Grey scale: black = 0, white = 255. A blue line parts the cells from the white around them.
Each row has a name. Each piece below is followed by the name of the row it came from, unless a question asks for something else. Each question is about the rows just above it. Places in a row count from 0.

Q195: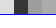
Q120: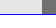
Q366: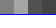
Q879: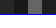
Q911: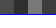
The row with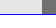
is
Q120
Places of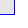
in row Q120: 0 1 2
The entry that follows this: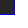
[24]
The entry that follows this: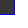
[157]
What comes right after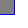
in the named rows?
[165]

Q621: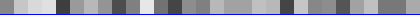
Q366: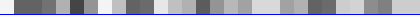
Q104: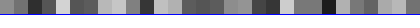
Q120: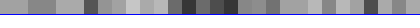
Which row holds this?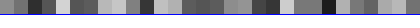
Q104
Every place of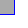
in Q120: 4 5 10 27 29
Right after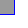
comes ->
[184]
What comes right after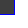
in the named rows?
[154]

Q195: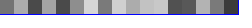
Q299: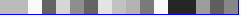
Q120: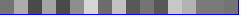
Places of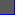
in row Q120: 9 11
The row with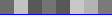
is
Q120
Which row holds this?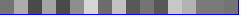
Q120
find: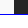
Q299
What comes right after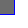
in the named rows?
[194]

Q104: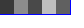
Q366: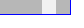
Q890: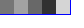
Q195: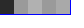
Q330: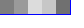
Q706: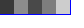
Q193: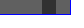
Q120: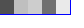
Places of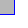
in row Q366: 0 1 2 4
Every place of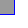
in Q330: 1
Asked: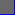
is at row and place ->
Q890, 2
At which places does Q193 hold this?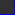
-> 3

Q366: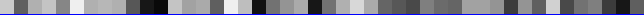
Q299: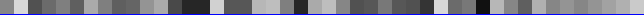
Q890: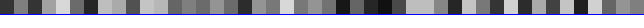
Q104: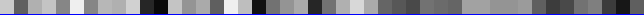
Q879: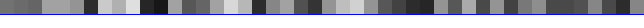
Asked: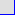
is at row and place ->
Q879, 9
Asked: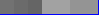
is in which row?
Q104
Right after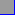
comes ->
[95]
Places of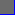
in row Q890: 5 14 16
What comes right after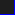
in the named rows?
[209]
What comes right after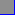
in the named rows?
[73]

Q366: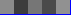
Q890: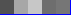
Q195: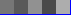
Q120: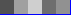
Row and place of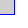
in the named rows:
Q120, 2
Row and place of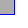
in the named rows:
Q195, 4
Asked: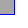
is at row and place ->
Q890, 1
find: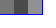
Q366

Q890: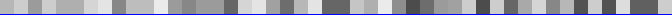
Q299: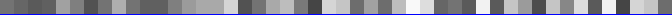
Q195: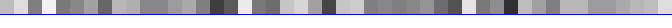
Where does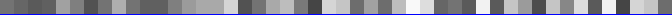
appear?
Q299
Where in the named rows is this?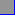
Q195, 30

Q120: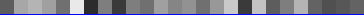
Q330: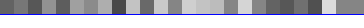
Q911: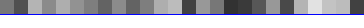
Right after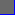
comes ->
[201]
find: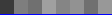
Q120
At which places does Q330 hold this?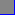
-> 12 16 18 24 25

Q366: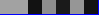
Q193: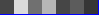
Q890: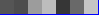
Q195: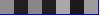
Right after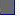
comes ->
[197]
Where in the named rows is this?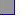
Q366, 5
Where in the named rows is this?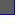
Q193, 5

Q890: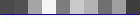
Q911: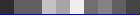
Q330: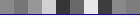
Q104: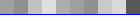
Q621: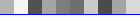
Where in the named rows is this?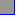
Q330, 2
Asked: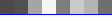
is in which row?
Q890
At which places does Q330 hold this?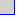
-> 3
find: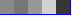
Q330
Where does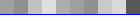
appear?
Q104

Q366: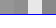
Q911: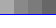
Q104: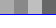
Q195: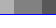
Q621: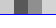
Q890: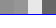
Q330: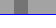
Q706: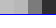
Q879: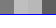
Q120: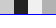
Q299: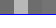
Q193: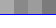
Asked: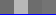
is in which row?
Q299
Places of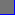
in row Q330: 1
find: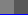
Q195
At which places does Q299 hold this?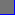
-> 3
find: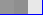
Q366
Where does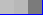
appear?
Q706
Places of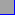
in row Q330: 0 2 3

